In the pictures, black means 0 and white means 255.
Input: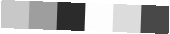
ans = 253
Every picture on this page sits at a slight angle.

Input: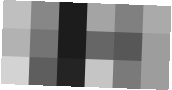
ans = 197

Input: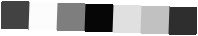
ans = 224

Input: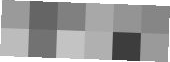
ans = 176

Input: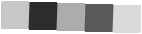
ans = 172

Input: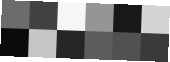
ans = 93
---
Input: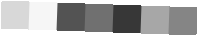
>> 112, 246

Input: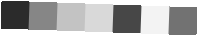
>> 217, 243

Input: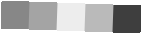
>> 237, 237

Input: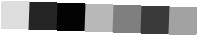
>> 185, 221

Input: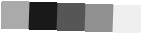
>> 86, 239

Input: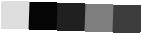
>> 32, 221

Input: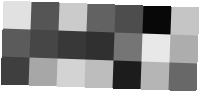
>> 48, 232

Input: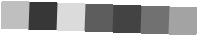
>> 93, 219

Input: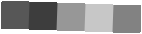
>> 151, 199
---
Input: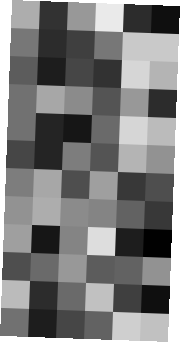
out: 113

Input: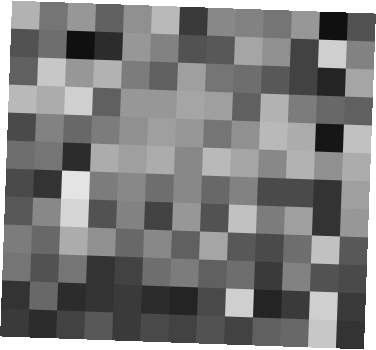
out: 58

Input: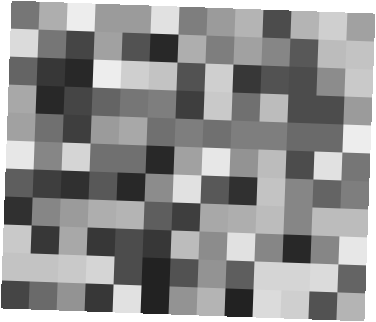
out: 69

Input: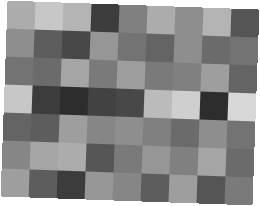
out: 158

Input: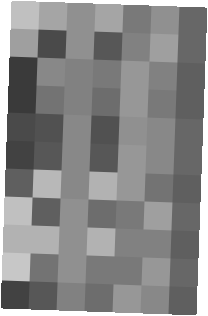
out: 66

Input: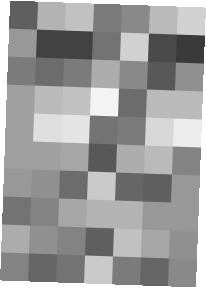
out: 131

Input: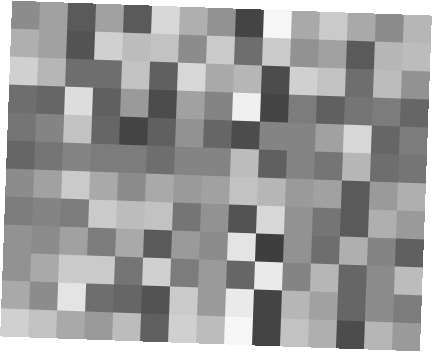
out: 208

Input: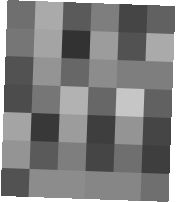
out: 82

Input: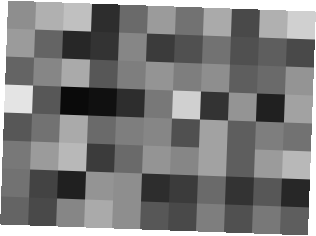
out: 100
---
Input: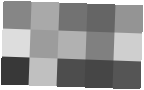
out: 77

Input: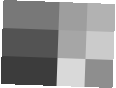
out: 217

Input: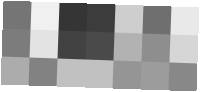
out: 193

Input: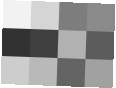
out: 100

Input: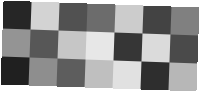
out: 93

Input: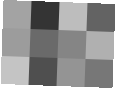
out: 148

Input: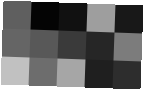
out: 166

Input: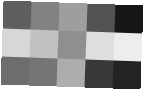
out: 173
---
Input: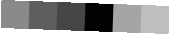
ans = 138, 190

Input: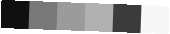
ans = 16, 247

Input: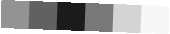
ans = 147, 247

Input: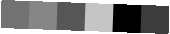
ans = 114, 60

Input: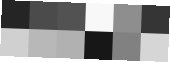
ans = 37, 214

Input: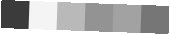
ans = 59, 118

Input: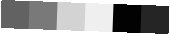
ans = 98, 37

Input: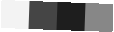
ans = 243, 135

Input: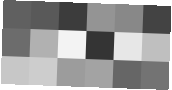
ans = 96, 115

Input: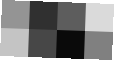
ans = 148, 128
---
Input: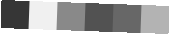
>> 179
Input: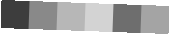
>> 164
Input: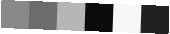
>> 33
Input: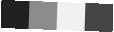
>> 68
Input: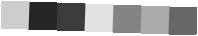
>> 103
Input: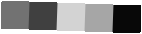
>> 8
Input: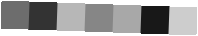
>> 205
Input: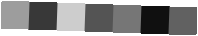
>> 97
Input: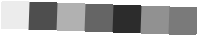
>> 122
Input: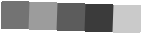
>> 202
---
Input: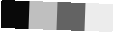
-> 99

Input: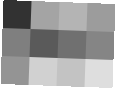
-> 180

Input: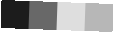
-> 222

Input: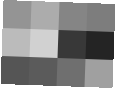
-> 133

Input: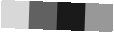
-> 26

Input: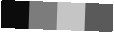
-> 197

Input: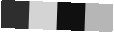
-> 16

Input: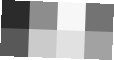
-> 247
